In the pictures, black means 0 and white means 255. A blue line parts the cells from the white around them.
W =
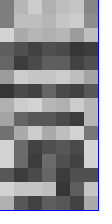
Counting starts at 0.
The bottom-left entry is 176
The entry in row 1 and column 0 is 126
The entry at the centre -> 182
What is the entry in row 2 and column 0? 211
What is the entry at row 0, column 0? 126
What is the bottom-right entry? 170
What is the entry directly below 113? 211
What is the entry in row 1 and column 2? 190
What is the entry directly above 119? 182
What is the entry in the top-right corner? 134
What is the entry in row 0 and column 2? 204
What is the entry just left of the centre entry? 211
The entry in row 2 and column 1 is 170

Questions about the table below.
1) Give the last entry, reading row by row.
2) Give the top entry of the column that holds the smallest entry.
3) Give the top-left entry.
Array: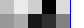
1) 130
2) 3
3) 193

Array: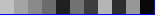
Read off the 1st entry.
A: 193
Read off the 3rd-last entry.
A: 46
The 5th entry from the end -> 61

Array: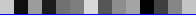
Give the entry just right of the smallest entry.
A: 63
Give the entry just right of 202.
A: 15
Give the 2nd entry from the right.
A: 133
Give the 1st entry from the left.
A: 202

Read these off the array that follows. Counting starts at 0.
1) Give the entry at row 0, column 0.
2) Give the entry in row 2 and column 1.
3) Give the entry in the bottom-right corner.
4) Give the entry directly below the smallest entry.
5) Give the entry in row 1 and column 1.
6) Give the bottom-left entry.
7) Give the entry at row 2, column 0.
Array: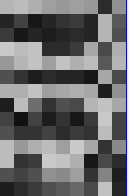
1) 181
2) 23
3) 37
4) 51
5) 66
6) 29
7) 59

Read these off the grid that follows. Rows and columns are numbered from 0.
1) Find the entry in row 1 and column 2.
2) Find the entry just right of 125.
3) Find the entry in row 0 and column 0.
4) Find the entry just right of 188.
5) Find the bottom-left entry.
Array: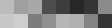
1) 125
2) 145
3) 188
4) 160
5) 200

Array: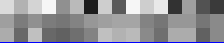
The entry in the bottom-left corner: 172
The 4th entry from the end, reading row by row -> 172
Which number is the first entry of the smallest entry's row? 219
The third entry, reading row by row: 212
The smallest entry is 28
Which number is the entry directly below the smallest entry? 151
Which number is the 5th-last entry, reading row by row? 111
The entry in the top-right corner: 58
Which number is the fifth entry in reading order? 144
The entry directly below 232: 118
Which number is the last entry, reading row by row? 138

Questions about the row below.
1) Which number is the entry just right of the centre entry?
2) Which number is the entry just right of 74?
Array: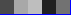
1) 32
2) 168

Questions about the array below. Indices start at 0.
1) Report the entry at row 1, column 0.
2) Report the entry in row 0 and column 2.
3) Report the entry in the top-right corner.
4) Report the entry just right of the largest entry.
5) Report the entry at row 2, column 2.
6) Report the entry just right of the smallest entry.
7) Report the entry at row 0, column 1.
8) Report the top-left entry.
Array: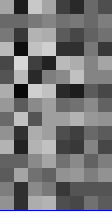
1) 105
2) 200
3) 78
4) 63
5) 179
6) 207
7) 28
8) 165

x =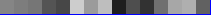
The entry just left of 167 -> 112
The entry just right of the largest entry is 155
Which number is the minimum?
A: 30

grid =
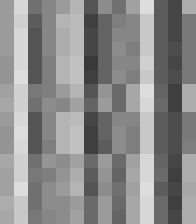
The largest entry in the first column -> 173
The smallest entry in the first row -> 70
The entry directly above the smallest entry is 70
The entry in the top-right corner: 173
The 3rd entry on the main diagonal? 84
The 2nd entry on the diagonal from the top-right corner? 70
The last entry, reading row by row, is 173
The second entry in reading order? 215
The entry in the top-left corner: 155
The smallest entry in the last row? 70
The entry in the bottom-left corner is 167
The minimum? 57
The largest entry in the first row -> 221
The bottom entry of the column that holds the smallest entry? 106
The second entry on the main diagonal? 208
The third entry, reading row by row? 112
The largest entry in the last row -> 215
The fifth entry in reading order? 155
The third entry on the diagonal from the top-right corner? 92
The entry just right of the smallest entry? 100
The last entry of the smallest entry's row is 120

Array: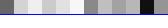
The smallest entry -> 16
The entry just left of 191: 137

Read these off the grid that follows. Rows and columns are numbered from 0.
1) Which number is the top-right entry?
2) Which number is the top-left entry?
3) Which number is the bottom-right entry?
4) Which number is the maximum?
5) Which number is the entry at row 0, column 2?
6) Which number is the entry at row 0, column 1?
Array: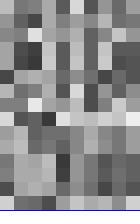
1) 157
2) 188
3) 208
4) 238
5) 127
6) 119

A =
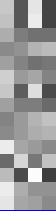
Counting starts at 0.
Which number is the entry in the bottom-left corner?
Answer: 229
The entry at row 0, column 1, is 87
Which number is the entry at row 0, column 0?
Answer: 199
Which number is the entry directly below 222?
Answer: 125
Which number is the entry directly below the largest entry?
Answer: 146
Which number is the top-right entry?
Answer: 68
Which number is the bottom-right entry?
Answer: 138
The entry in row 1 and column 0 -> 193
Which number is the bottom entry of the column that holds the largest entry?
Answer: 160
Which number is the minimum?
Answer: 62
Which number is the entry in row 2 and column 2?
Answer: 113
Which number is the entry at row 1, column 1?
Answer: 87
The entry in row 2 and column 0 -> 173
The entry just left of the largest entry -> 75

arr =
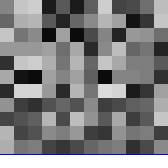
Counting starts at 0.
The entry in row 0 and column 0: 132
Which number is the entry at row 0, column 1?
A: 197
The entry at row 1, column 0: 102
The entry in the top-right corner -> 189
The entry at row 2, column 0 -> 197
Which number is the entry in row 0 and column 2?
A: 205
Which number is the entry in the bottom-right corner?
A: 138
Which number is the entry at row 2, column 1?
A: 117
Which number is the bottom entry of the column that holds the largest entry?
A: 117
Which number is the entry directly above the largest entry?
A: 11
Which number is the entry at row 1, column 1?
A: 174
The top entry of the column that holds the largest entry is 205
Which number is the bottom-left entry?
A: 174
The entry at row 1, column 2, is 181
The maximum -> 219
